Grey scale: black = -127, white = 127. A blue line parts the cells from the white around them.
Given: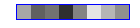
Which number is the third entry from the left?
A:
-13
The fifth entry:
3
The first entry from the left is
39

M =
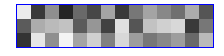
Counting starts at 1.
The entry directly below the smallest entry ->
66
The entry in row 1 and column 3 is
15
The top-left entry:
108
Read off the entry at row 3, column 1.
-76
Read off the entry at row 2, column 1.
-36
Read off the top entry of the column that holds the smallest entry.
-90
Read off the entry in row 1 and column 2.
-70
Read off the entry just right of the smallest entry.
-22
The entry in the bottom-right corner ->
58

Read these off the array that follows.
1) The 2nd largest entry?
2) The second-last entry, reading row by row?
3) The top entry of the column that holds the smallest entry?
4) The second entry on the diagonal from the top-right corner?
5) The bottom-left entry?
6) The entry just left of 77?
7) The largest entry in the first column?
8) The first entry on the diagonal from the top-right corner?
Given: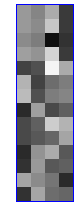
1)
84
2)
-18
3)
43
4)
71
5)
-77
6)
-31
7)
59
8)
-69

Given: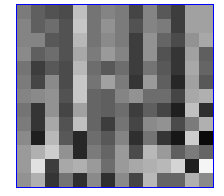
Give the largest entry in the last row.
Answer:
56
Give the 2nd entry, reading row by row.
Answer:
-32
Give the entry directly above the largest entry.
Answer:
-26
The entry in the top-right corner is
33
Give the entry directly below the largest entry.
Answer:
10
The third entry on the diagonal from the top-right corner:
-52
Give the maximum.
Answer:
117
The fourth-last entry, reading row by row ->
-26
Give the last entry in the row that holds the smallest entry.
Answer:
-117
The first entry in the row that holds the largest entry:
26
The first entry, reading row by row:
-4
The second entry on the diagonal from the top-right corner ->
33
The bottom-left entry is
18
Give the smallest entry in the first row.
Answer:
-66
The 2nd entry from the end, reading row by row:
48
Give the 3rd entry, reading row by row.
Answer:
-45
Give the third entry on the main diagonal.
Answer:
-39
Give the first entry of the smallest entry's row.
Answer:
10
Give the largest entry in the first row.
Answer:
64
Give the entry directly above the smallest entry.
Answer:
48

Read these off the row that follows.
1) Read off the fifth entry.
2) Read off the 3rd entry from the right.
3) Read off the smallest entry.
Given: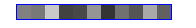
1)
-55
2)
-42
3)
-75

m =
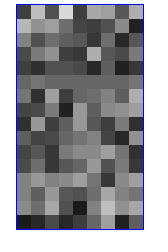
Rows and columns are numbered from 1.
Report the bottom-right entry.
-32
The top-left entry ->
-65
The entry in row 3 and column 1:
2
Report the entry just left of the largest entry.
-46
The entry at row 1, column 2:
62
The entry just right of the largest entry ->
-65
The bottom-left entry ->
-101
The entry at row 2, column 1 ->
54
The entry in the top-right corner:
46
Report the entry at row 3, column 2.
-46

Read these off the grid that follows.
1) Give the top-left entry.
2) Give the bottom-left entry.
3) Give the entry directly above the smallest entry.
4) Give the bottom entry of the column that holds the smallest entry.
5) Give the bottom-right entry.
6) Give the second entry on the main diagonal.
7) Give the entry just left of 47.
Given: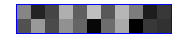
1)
5
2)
-46
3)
-3
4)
-127
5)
-78
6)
25
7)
-58

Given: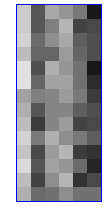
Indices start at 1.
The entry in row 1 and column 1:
75
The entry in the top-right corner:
-103
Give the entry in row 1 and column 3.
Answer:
40
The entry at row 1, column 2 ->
-41
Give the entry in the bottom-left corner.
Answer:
47
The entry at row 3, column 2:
-20
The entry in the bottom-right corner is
-14
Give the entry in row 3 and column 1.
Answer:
82
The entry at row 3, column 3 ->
14
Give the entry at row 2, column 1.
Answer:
75
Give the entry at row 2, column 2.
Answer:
-41
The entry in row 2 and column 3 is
0

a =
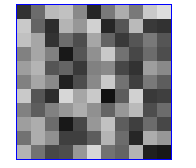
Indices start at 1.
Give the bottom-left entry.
52
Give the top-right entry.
94
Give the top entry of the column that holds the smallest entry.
-6
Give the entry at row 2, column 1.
73
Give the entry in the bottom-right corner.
-103
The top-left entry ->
-77
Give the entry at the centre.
9
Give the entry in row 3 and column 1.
65
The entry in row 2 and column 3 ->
-83
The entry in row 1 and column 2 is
-19
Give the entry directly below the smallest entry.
-27
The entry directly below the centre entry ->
73
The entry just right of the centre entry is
73
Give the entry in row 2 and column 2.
-27
